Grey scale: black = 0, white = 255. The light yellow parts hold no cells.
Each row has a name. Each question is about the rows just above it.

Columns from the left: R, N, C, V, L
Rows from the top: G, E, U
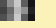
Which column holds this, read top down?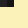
L
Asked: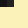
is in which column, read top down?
L
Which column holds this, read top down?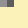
V
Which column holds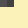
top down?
R

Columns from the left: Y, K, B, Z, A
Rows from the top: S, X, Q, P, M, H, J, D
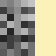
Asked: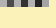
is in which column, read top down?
Z
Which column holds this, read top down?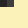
K
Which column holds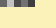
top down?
A
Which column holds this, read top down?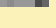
B
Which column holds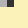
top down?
Z
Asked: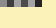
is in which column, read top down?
Y
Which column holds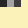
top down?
Z

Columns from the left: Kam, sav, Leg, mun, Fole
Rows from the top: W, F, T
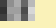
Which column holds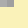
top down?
Leg
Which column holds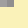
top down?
sav
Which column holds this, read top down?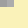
Leg
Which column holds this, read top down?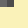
mun

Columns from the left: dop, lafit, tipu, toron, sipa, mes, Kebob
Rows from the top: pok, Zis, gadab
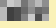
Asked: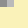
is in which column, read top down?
dop
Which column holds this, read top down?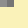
Kebob
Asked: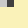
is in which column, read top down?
lafit
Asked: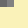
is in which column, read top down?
toron

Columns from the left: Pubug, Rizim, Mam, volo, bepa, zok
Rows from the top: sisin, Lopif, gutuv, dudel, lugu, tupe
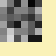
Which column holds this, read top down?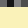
Mam
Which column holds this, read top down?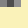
volo
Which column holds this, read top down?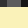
bepa
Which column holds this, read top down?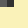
bepa

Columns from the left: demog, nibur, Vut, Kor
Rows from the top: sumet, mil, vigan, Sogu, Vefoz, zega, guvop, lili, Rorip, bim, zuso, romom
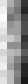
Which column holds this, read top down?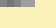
Vut
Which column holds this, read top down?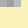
nibur
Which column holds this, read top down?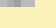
nibur
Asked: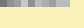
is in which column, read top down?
nibur

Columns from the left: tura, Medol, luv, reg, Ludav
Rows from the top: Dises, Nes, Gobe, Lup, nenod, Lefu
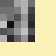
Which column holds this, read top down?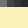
Ludav
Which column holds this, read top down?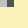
tura
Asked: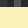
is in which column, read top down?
Ludav
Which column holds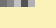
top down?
tura
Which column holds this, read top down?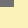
Medol
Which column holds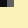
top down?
Medol
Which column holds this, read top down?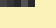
Ludav

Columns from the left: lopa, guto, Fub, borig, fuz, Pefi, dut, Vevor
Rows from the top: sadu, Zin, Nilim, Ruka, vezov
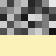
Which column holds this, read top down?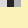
fuz
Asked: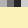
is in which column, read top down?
lopa
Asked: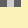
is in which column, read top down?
Pefi
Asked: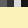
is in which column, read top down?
Vevor
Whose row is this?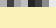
sadu

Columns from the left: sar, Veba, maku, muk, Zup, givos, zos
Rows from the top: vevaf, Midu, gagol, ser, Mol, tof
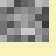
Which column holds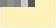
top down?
Zup
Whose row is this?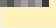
ser
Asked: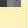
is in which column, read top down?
zos
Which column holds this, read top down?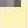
maku
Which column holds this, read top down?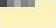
maku
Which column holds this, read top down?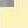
givos

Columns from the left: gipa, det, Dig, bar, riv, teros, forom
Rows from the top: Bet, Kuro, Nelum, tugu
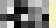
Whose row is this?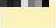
Nelum
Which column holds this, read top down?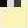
bar
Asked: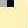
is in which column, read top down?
forom
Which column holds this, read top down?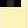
Dig

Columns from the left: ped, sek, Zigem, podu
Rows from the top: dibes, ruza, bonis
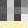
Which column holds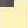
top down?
ped
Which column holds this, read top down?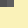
ped

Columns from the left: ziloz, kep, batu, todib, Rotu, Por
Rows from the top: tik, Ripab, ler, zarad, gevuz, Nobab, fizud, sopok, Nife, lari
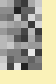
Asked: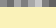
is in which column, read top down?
kep
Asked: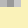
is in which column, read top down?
ziloz
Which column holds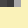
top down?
todib
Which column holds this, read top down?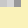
Por
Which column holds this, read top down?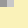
ziloz

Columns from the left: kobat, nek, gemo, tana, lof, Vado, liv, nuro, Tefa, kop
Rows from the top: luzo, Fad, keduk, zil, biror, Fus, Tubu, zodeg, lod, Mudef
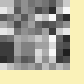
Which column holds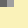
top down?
lof
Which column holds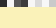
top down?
nuro

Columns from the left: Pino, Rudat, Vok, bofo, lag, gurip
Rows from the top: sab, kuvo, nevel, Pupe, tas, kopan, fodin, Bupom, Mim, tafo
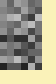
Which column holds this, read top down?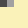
lag
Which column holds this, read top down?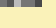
gurip
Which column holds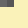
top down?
Rudat
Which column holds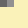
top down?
gurip
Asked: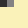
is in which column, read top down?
Vok

